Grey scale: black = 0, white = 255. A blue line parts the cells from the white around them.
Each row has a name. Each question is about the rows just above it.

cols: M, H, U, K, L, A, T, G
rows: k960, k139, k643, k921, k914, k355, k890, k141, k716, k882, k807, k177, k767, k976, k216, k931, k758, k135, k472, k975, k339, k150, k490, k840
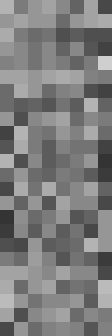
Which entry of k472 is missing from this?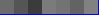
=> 157
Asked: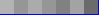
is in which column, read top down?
M
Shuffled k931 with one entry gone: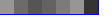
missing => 142

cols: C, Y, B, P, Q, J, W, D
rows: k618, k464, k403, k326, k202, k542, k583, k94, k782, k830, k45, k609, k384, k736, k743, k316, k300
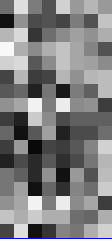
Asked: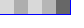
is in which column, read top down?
Y
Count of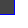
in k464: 1
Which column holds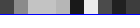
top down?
Q
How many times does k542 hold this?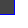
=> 2
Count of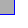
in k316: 4
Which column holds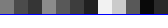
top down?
B
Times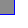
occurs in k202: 2

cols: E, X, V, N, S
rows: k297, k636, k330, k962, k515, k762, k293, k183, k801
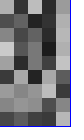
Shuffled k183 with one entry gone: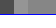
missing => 142
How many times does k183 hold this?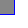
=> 2

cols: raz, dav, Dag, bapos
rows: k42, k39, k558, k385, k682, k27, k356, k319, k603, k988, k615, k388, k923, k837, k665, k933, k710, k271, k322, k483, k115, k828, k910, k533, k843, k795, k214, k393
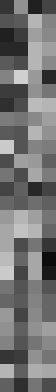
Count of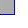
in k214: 1
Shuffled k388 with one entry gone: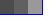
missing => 159
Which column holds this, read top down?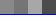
bapos
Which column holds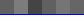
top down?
bapos
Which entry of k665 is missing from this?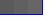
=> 110

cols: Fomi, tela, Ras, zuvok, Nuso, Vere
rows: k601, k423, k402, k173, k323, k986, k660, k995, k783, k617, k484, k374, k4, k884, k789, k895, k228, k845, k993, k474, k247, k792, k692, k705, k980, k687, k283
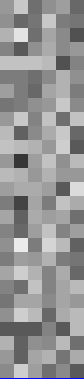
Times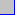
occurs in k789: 1
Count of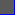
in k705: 4
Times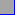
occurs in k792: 3
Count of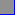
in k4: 0

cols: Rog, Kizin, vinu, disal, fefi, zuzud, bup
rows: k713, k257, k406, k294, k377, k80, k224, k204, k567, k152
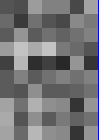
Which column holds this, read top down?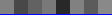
fefi
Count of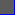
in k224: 3
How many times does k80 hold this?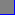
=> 3
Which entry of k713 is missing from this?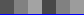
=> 78
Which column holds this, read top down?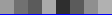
vinu
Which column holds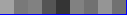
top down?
bup
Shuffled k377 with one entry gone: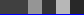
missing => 46

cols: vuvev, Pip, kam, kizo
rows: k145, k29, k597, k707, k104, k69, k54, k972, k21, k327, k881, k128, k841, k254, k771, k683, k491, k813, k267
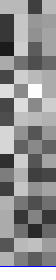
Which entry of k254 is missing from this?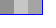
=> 63
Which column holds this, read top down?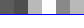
kam
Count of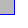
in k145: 3
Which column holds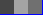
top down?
kizo

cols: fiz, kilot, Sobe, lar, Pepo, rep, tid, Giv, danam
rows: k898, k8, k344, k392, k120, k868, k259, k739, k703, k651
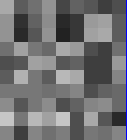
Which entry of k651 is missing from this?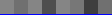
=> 125
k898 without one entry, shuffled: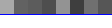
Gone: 70
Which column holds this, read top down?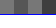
kilot

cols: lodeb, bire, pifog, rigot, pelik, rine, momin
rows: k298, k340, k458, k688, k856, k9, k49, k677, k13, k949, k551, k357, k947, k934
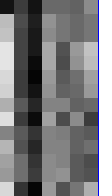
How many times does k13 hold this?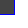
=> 0
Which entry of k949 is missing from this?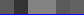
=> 125
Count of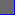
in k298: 2
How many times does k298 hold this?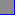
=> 1

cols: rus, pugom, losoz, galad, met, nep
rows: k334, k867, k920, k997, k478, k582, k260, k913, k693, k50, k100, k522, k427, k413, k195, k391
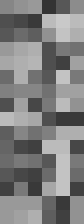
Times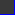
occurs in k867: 1
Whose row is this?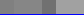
k260
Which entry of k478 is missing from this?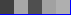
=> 181
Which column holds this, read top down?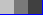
met
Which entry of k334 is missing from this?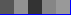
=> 140

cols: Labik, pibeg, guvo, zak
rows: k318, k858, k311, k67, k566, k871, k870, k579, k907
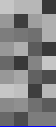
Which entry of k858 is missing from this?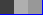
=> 159
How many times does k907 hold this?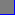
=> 2
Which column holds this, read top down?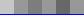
Labik
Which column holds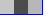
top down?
zak
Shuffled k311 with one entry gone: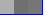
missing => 125
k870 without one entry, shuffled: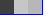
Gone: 191

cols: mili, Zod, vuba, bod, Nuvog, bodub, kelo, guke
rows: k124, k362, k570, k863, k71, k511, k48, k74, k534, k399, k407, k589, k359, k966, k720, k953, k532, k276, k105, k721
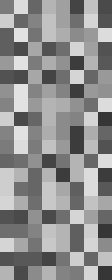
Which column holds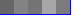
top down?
vuba
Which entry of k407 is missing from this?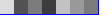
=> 188
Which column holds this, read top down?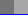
vuba
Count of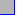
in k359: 3
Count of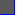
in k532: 0

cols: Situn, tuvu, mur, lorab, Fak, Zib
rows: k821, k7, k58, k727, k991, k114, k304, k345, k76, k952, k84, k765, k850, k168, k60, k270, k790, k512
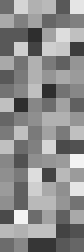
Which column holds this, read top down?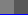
tuvu
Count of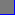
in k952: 3
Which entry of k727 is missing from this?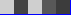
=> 200

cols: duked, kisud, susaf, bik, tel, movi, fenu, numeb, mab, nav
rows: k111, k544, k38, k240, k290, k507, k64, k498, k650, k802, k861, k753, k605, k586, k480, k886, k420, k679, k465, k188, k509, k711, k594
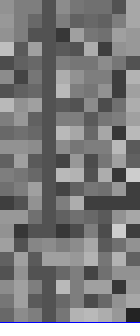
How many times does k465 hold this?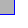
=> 2
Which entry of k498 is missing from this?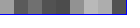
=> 140
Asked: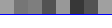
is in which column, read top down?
kisud
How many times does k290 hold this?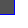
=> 2
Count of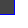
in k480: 0
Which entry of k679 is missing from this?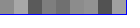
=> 134
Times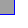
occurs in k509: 3

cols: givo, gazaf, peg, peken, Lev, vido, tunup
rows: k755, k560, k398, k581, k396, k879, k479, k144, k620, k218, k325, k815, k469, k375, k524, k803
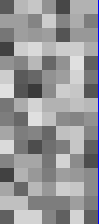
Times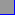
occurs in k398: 3
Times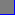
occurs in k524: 4
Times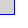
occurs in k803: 3
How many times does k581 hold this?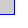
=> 3
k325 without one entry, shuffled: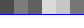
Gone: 111

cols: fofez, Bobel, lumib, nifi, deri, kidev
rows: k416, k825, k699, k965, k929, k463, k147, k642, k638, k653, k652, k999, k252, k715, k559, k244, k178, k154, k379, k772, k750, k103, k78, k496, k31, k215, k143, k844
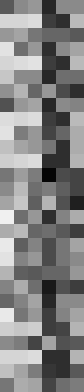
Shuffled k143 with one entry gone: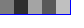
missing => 54
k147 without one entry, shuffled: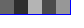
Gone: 144
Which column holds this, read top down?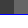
nifi
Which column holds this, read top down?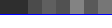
deri
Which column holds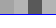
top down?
kidev
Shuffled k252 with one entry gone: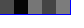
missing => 157

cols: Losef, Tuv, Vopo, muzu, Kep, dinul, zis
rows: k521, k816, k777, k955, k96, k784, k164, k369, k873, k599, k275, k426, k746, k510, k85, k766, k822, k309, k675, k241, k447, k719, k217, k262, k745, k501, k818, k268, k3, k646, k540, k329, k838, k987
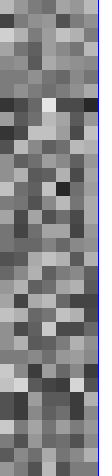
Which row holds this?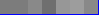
k501
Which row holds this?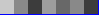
k818
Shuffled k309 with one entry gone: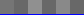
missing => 130
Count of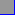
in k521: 2
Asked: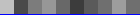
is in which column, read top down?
Kep

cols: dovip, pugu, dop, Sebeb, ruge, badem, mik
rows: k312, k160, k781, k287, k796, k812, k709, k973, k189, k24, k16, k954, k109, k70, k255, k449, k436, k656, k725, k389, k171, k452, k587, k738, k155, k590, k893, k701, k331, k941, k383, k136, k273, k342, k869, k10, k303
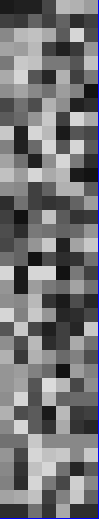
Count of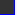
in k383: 2
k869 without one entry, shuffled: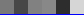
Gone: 207
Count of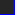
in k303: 0
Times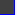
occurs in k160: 3
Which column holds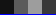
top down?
mik
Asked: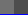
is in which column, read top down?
mik
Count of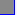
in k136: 4

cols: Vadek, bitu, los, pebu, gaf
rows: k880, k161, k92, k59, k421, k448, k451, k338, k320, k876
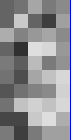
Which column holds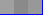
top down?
gaf
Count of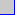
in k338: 0
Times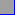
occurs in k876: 2
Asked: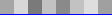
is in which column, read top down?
pebu

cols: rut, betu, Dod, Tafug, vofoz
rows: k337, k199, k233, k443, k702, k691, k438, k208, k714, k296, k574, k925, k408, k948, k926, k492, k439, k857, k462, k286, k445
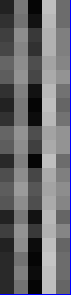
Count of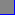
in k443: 1
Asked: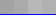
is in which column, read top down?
Tafug

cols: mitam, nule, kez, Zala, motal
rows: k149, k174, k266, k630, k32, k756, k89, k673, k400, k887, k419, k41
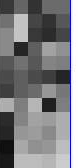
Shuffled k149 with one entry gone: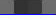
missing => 101
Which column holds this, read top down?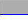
motal
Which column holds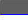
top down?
nule

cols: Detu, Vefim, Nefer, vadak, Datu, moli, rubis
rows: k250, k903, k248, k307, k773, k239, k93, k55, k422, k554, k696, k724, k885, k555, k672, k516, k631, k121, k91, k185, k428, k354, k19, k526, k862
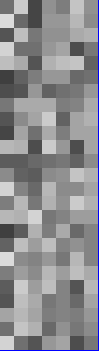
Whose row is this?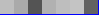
k773
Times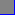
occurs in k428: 1

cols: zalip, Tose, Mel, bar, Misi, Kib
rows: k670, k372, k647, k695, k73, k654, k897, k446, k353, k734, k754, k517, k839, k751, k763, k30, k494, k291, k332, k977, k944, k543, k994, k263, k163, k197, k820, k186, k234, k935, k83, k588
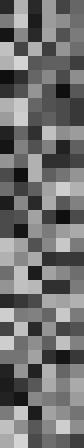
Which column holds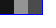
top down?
zalip
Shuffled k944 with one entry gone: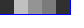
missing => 184

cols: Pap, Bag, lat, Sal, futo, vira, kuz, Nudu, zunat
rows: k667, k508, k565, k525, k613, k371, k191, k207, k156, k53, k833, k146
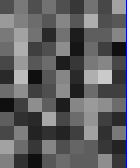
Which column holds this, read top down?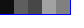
Pap
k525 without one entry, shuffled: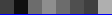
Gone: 21
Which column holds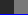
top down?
zunat
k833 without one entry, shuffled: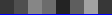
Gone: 101
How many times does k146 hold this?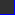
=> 1
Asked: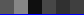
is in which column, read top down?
zunat

